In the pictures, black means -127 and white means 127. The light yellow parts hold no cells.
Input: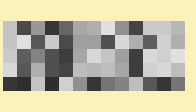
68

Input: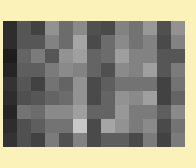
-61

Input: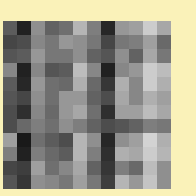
15

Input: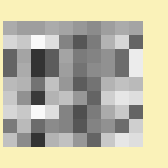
-76

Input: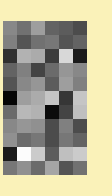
-20

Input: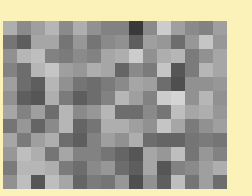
-41

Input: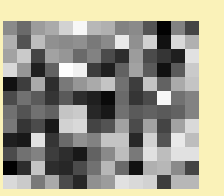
-6
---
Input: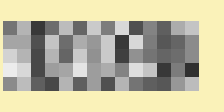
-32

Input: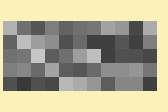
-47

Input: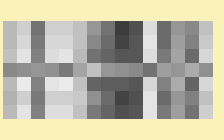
1

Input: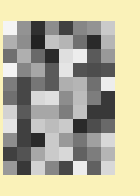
82

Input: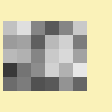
-46

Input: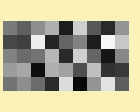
-20

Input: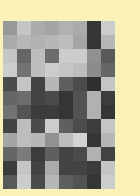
-52

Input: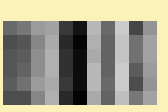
6

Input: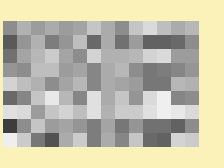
-8
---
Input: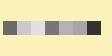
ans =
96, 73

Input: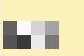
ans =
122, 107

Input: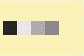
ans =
104, 45

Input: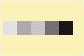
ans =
98, 70

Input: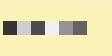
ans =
112, 78

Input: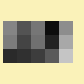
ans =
69, 40

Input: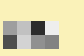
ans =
110, 83
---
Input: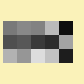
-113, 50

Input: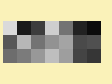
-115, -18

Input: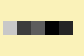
-90, 72

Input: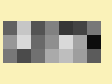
-7, -7

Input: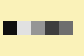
-17, -112

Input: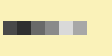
39, -54

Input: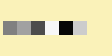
76, 0
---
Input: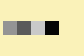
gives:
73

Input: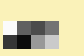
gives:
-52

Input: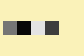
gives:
99

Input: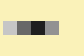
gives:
-96

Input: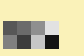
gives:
15

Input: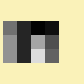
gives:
-125

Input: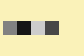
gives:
76
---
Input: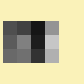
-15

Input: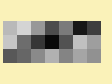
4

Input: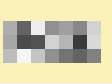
-12

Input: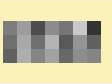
-23

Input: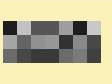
-20

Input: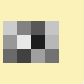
-62
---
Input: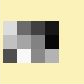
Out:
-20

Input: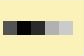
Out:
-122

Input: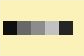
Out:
-23

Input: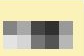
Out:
40

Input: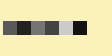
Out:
-93

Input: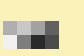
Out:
71

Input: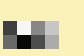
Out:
118
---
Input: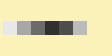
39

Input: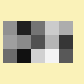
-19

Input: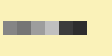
-10

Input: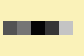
-44

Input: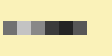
67

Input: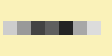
-60

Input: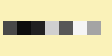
-94

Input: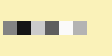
-106

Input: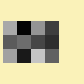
-81
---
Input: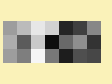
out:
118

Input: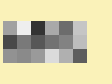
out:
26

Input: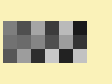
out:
-81

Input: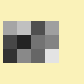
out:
-25

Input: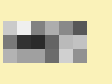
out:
32

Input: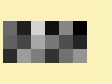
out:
-2

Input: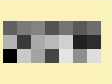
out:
35

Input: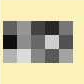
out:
5

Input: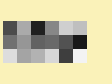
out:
50
